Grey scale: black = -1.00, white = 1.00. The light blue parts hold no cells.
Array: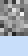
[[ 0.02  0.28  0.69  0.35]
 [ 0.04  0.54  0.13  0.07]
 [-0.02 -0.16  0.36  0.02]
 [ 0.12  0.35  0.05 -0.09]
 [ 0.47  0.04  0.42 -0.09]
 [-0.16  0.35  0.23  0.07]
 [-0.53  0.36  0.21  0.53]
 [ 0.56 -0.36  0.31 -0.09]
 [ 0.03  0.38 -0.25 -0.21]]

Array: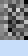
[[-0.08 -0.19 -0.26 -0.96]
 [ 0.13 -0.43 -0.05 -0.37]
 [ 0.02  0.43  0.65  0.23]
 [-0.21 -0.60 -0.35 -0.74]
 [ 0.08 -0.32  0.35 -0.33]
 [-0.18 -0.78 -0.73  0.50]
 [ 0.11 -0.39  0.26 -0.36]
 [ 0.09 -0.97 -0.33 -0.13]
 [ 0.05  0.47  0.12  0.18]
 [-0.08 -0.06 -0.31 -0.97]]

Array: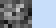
[[-0.23 -0.14 -0.48 -0.33]
 [-0.64  0.19  0.22 -0.38]
 [ 0.04 -0.17  0.55 -0.41]
 [-0.40  0.38 -0.04 -0.33]
 [-0.34  0.12  0.14 -0.71]
 [-0.65 -0.26 -0.26 -0.54]
 [-0.48 -0.82 -0.11 -0.20]]

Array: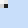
[[0.92]
 [0.64]]

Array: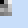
[[-0.97  0.88]
 [-0.12  0.58]
 [ 0.38  0.50]
 [-0.04  0.12]]

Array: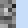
[[ 0.08 -0.26]
 [-0.16  0.08]
 [ 0.13 -0.49]
 [ 0.02  0.17]
 [-0.32 -0.40]
 [ 0.01 -0.09]
 [ 0.36 -0.39]]

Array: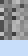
[[-0.41 -0.14  0.48  0.20]
 [ 0.16  0.03  0.10  0.00]
 [ 0.56 -0.03  0.17  0.08]
 [-0.40 -0.20  0.31  0.17]
 [ 0.54 -0.16  0.09 -0.02]
 [-0.37 -0.06  0.46  0.21]
 [-0.37 -0.18  0.30  0.28]
 [-0.38 -0.15  0.34  0.20]
 [ 0.49 -0.13  0.16  0.01]
 [-0.41 -0.14  0.32  0.20]]
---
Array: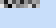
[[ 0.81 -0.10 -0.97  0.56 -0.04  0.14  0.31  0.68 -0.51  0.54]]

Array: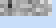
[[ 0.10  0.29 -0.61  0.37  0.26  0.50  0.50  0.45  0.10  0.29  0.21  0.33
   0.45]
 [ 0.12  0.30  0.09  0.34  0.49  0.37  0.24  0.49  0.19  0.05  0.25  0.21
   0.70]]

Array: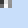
[[-0.13  0.96  0.14]]

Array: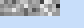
[[ 0.05  0.22  0.06  0.20  0.48  0.19  0.80  0.23  0.17  0.24  0.79  0.40
   0.11  0.42 -0.72]
 [-0.05  0.10  0.10  0.20  0.16  0.19 -0.19  0.16  0.17  0.24  0.43  0.25
   0.83  0.21  0.20]]

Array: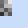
[[-0.23  0.45  0.48]
 [-0.62  0.19 -0.30]]

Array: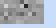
[[ 0.19  0.62  0.27  0.32  0.20  0.53 -0.72  0.08  0.22  0.11  0.15]
 [-0.02  0.42 -0.05  0.15 -0.02 -0.20  0.11  0.45 -0.17  0.21  0.22]
 [ 0.16  0.10  0.16  0.23  0.40  0.33  0.19  0.23  0.25  0.27  0.18]]

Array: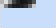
[[ 0.69  0.03 -0.57 -0.77 -0.80 -0.75 -0.63 -0.17  0.58]]

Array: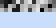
[[-0.14 -0.82  0.46  0.20 -0.78  0.42  0.54  0.22  0.40  0.69  0.17  0.10
  -0.98 -0.12]]

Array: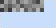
[[ 0.27 -0.04 -0.27 -0.04  0.16 -0.34 -0.06 -0.01  0.13  0.15  0.17]]
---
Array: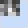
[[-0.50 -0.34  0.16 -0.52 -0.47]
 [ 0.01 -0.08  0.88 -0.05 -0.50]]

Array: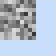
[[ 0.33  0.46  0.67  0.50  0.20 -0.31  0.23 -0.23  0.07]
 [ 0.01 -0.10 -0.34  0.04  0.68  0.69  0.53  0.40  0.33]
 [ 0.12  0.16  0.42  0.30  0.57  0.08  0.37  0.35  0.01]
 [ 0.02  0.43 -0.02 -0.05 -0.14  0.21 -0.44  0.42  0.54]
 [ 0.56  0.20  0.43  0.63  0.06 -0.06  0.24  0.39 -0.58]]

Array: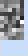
[[-0.03 -0.14 -0.03  0.00  0.04 -0.50]
 [ 0.17  0.19  0.61 -0.49  0.16 -0.35]
 [ 0.59  0.10 -0.52 -0.01  0.44 -0.75]
 [ 0.48 -0.45  0.02 -0.33 -0.65 -0.06]
 [ 0.71  0.04  0.27  0.31 -0.12  0.03]]

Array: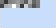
[[-0.08 -0.58  0.01  0.08  0.20  0.06 -0.26  0.37 -0.20 -0.01]]

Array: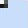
[[ 0.90 -0.25]]

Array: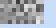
[[ 0.10  0.13 -0.11  0.44 -0.53  0.33 -0.28  0.16 -0.17  0.58  0.56]
 [-0.07  0.24  0.23 -0.34  0.17 -0.30  0.63  0.00  0.47 -0.35 -0.06]
 [ 0.07  0.18  0.16  0.23 -0.01  0.02  0.07  0.27  0.14  0.66  0.58]]
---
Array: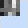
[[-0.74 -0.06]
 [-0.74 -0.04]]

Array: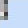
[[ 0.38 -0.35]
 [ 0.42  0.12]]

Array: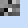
[[0.13 0.18]
 [0.18 0.09]]

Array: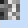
[[-0.77 -0.26]
 [ 0.11 -0.04]]

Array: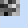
[[-0.17  0.37]
 [-0.73 -0.61]]

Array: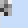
[[ 0.45  0.12]
 [ 0.33 -0.28]]

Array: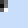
[[-0.58 -0.11]
 [-0.91 -0.03]]

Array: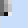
[[-0.11  0.35]
 [-0.14  0.24]]

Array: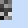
[[ 0.07 -0.47]
 [-0.48  0.23]]
